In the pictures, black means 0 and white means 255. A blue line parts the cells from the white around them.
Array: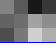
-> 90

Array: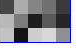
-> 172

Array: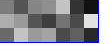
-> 85

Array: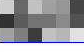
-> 103

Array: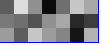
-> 221

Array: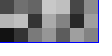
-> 112

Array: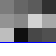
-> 102

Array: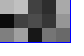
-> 192

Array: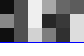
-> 80

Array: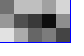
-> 191
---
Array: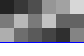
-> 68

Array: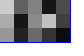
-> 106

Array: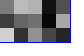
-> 145

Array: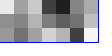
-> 180

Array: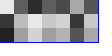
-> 179

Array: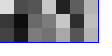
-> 168

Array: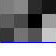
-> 115
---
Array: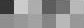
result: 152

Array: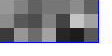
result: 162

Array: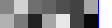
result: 10

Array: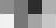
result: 198

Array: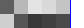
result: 74

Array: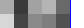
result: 81

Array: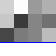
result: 113

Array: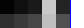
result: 80
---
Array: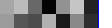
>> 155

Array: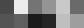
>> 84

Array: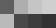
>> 186

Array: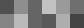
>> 133

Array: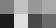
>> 28

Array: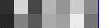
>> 38
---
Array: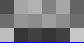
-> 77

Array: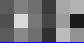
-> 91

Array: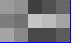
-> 155

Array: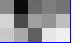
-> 137

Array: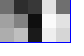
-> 111

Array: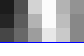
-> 28

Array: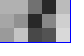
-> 177

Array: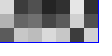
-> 218

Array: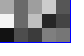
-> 169

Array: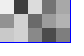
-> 239
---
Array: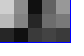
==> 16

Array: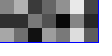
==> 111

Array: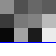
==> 163

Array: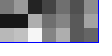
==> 193

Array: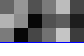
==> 7

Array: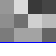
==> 163

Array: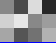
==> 85
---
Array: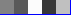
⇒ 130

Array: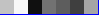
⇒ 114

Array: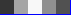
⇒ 144

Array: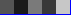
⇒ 84

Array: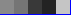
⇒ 117

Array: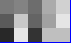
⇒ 161

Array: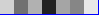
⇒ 165

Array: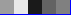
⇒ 128
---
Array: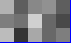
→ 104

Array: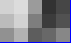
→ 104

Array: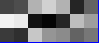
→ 99

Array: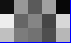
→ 78

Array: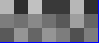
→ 80

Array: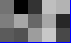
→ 200
